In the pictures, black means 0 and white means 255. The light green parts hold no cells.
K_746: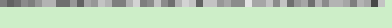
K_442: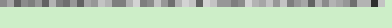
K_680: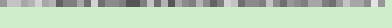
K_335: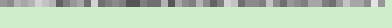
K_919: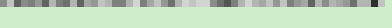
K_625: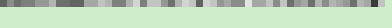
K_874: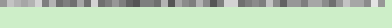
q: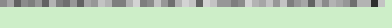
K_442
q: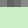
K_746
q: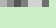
K_874
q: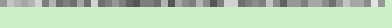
K_874

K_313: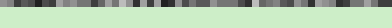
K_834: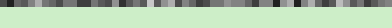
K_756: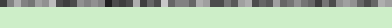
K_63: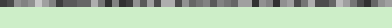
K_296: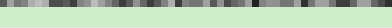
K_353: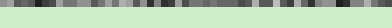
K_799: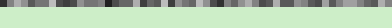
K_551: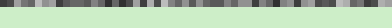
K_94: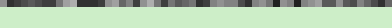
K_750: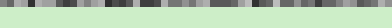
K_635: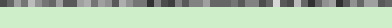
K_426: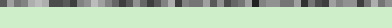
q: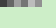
K_313
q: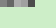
K_756
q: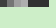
K_94
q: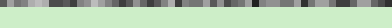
K_296
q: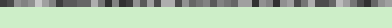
K_63
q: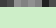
K_756

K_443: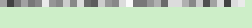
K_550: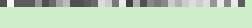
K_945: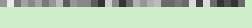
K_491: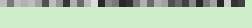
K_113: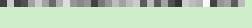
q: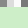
K_443
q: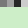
K_491

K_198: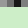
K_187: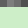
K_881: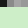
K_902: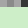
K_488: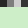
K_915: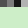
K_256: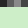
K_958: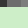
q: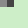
K_256
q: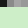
K_881
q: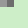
K_198
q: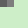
K_187

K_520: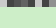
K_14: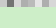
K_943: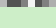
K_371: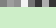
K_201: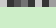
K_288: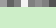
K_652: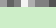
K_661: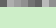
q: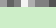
K_652
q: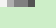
K_652
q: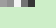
K_371
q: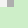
K_652
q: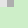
K_14

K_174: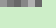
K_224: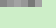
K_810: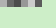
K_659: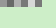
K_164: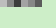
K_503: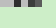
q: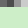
K_810
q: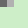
K_659
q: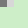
K_659

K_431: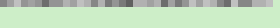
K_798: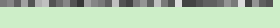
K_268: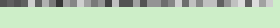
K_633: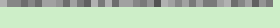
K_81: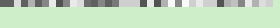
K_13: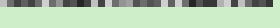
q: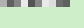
K_81
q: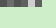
K_13

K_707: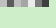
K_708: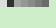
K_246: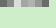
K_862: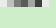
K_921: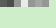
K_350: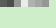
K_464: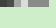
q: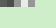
K_921
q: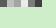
K_707
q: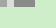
K_464
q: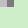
K_862
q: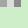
K_464
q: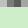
K_862
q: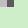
K_707

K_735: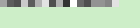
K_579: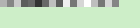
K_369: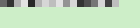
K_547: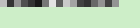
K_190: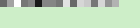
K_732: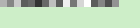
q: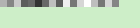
K_579
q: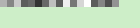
K_732
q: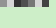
K_369

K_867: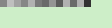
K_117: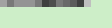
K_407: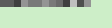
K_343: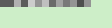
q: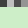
K_407
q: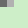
K_867
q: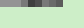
K_117
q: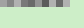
K_867
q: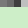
K_407
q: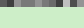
K_407
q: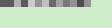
K_343

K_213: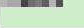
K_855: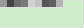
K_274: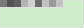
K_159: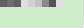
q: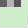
K_213
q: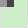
K_855
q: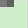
K_213
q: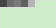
K_213
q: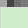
K_213
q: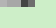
K_213

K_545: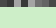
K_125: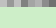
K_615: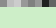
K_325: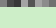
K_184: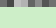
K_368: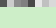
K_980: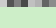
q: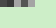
K_325
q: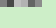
K_980
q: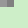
K_615
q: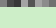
K_325
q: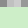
K_615
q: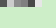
K_368
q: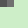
K_184

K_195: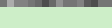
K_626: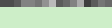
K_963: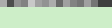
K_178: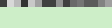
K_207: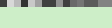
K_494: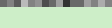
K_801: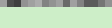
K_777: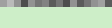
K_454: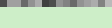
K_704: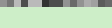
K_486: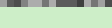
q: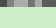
K_486
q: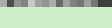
K_963
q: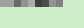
K_454

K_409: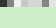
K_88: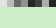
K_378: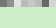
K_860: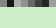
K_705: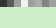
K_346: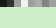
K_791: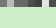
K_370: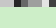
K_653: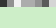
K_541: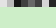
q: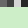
K_541
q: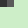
K_705
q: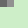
K_88
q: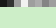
K_346
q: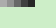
K_860

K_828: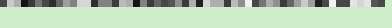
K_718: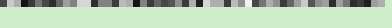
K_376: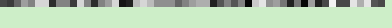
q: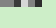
K_376
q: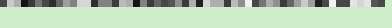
K_828
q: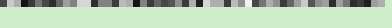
K_718

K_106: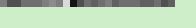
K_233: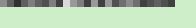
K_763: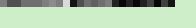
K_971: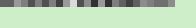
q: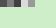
K_233
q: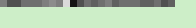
K_106

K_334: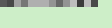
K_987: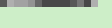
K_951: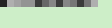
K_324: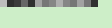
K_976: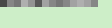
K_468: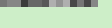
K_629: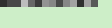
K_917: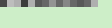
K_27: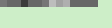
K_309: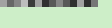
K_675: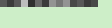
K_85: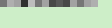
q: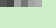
K_85
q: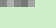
K_324
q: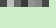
K_629
